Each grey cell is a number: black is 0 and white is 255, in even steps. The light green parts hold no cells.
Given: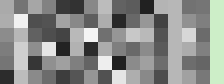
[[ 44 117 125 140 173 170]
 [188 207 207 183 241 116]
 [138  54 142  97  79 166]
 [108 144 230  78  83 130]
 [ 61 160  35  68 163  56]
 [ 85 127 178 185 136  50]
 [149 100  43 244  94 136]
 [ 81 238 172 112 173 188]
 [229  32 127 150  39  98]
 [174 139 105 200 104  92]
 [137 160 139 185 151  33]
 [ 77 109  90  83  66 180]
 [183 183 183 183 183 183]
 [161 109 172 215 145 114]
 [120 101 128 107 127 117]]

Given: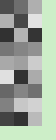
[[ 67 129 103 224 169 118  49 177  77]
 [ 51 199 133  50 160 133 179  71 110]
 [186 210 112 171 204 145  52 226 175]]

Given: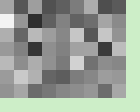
[[146 155 185 153 175 243 165]
 [166 201 141 129 101 150  86]
 [107 177 173  53 185  46 158]
 [119 101 145 143 157  96  81]
 [134  93 122 129 135 130  95]
 [141 125 210 162 198  98 124]
 [150 135 113 163  87 110 172]
 [108 157 141  59 198 165  78]
 [167 152 135 188 147 138  90]]

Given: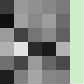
[[ 30 111 176 155  16  58]
 [128  70 226  67 161 153]
 [166 155  42 116 137 145]
 [134 102  27 138 157 135]
 [129  73 178  96 107 122]]

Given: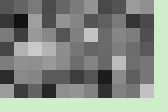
[[156  43 125  70 122  55  85]
 [ 60 137 145 178  62  18 101]
 [ 99 133 143 202 153 159 121]
 [ 38  91 152 178 135  78  76]
 [142  90 138 141  85 147 102]
 [148  61 109 119 128 133 123]
 [129  85 131 102 194  84 147]
 [ 49  28 104 106 107  95  72]
 [129 138 188 127 133 121  83]
 [118  94 110 109 124  52 155]
 [193 119 118  89  79  74 144]]

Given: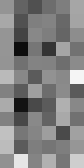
[[145 188 193 129 171 129 186 148 149 149 168 148]
 [230  91 119  72  19  91 136 113  13  68  81  99]
 [132 126 133 137  73 160  91 131 118 136 127  80]
 [177 117 158  99  91 109 146 130  52 126 131 109]
 [118 126  74 169 176 139 137 110 165 101 104 126]
 [206 150 161 113 136  90 245 139 114 141 164 166]]
